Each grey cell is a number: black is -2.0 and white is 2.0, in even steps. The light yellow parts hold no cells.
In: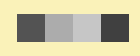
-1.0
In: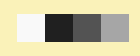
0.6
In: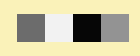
0.3
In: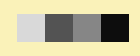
-1.8
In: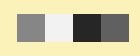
-0.5
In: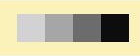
-1.8
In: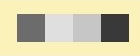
-1.1
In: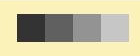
1.1
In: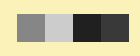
-1.1
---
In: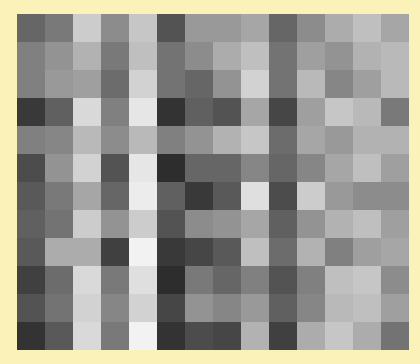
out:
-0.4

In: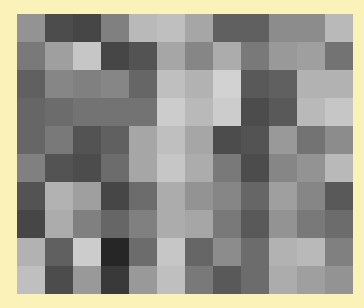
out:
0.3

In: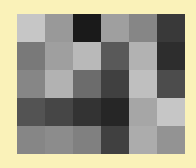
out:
1.1

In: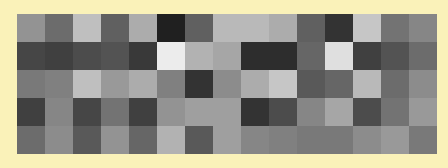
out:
0.3

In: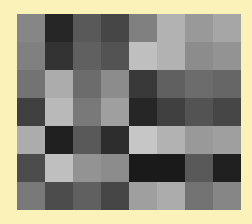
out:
0.1

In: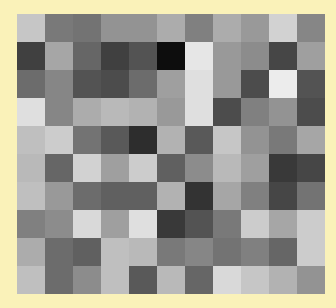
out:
1.1

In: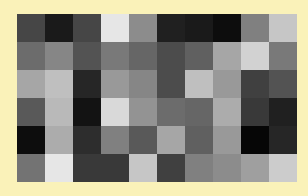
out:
-0.9

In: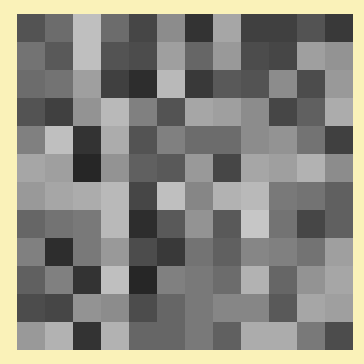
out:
-0.7
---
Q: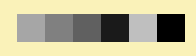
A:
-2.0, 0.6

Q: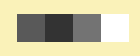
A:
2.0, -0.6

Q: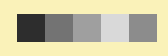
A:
0.2, -1.3

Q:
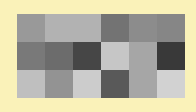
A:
0.1, 1.0

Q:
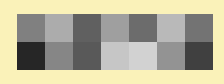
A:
-0.2, -1.4

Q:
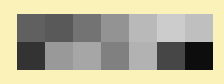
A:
1.0, -1.2

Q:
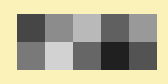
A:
0.4, -0.1
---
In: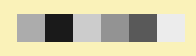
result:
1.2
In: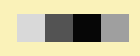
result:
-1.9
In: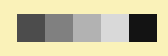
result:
0.8
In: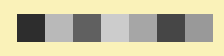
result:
-0.5
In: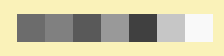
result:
-0.6
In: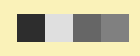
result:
-0.4
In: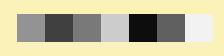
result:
-0.1
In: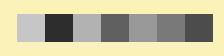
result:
0.8
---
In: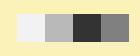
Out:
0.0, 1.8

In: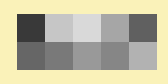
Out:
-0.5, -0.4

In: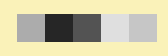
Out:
1.1, 0.7

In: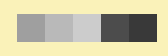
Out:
-1.1, 0.5

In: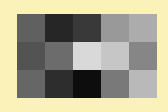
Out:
0.7, -0.4

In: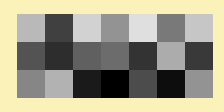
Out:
1.1, 0.1

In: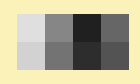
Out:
-0.4, 1.3

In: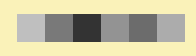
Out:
0.7, 1.0
